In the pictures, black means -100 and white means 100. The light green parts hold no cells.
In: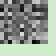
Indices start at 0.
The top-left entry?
35
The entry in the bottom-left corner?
-48
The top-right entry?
12
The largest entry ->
71
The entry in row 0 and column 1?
-35
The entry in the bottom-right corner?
2
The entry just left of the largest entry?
-22
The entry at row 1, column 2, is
-10
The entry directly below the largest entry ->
12
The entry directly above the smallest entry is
2
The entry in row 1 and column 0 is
-48
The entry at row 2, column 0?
-84
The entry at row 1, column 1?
2
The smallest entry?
-95
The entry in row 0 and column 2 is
58

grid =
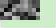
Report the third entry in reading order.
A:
-47
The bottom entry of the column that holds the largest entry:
54
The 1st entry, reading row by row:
0
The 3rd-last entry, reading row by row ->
-80
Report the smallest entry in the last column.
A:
-80
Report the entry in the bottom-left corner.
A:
-34
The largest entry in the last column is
43
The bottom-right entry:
-10
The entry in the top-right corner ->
-34
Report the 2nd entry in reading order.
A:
0
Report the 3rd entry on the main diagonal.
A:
-57
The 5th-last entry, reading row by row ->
-67
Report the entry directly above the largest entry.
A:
-47
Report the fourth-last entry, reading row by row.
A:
-47

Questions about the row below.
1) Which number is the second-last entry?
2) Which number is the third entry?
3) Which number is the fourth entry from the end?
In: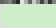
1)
-58
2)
1
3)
-48

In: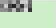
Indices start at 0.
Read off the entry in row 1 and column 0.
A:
-13
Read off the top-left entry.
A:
24
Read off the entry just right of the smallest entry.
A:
11
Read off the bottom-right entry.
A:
-59
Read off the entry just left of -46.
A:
58
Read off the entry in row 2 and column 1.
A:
11

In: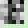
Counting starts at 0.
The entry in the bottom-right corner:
-69
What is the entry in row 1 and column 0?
36
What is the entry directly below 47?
-10
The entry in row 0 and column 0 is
73
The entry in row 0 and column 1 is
60
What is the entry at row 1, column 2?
-45
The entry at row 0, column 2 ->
-91
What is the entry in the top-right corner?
-91
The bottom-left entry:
73
